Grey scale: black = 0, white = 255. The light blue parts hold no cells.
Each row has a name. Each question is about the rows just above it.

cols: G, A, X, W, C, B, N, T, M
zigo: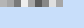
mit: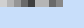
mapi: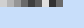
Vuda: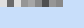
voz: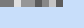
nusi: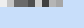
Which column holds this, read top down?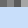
M
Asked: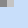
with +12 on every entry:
[148 208]
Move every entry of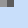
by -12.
[138  80]
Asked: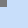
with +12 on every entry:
[134]
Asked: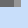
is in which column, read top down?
W

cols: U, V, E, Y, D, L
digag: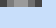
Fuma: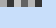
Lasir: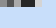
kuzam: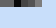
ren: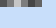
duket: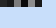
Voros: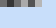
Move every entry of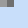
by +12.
[167 123]
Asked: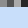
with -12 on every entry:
[129  71 158  26]
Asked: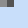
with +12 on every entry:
[153  95]
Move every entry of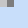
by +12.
[210 137]
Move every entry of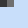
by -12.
[42 99]
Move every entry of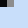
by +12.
[ 21 153]

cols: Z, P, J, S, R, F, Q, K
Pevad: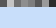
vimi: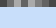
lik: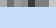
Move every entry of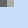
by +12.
[111 182]
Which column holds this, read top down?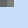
Q
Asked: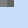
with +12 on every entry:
[138 111]
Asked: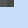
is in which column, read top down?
Z
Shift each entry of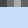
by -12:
[ 59 100 158  87]
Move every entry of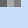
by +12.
[111 182 138]

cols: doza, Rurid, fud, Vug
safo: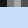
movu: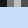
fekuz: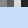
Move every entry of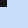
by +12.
[34]
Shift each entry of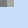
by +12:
[134 178]
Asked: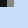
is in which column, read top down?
doza

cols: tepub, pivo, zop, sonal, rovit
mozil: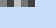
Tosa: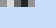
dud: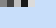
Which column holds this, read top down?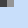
rovit
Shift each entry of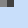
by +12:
[145  77]
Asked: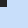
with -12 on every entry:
[25]
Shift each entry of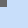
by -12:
[92]

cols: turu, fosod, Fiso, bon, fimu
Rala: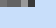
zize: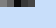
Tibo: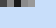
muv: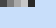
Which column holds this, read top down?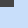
turu
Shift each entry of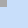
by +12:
[181]
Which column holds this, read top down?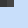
fimu
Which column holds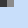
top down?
bon
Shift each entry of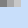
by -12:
[115 157 187]
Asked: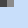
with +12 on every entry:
[ 81 151]

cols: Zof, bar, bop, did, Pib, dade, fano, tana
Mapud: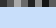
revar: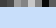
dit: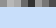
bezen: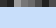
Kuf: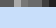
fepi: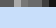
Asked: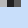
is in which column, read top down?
bar
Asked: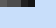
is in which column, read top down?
tana
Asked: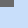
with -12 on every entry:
[94 94]
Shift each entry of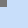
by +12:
[131]
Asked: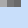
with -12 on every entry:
[158 107  94]
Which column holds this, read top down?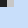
Pib

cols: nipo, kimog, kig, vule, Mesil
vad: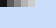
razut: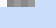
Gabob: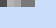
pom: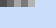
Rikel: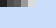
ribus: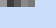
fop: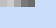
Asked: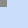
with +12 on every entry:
[149]
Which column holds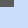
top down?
kig
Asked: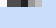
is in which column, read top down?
nipo
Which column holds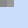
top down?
kig

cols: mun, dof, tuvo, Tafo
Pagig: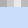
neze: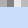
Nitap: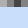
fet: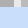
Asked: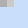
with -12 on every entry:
[163 190]
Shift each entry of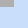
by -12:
[163 163]
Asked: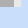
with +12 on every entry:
[187 187 245]
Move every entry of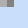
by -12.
[163 118]
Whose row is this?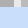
fet
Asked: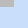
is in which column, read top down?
Tafo

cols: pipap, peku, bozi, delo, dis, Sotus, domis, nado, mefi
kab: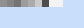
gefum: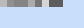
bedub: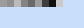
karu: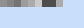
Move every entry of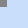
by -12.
[120]
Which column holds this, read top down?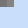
bozi
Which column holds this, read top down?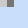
Sotus
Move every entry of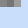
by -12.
[120 105 144]
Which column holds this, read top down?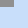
peku
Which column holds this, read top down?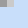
Sotus

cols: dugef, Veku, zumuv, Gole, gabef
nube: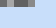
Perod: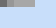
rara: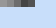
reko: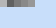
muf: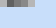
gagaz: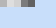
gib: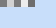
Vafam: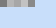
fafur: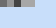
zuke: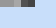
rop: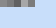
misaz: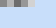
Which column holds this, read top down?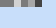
zumuv
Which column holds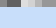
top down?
Veku
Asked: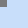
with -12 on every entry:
[111]
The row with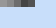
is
rara
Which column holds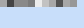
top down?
Gole
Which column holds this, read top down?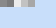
Gole

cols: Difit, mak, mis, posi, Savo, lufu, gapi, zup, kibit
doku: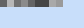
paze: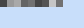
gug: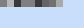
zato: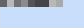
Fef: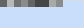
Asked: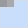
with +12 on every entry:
[166 181]
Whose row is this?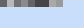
doku
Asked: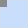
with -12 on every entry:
[127]
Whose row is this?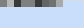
gug
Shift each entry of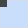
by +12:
[81]
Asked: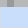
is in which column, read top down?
mak
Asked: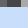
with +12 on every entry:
[112  81  81 181]

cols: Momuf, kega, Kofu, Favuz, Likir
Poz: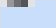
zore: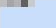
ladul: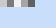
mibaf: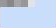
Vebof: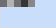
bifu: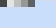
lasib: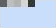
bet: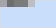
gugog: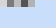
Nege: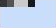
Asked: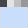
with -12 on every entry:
[ 57 215 178 139]
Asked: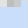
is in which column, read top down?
Momuf

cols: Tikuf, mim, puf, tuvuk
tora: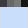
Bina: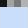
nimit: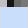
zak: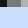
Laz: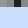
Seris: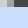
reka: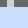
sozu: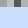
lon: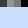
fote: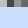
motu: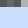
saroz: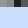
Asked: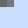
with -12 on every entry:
[ 92 108]
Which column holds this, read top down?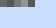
puf
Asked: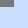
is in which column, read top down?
puf
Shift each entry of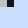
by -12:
[180   9]
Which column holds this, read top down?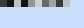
Tikuf

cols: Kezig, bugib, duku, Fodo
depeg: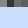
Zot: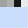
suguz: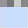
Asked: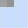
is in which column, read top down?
Kezig
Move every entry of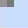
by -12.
[136 108]
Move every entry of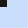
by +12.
[35]
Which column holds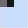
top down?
duku
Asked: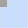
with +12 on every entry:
[173]

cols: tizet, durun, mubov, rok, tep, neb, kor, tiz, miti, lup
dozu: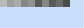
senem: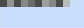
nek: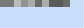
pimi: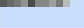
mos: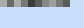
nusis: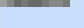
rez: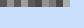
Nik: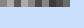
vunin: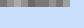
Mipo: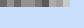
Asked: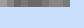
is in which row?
nusis
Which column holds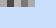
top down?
mubov
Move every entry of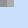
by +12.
[158 183]

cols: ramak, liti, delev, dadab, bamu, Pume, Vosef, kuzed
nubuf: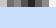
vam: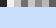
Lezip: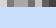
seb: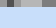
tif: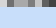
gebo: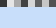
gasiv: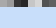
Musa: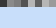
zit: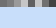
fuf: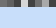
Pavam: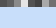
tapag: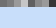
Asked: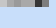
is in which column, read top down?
delev
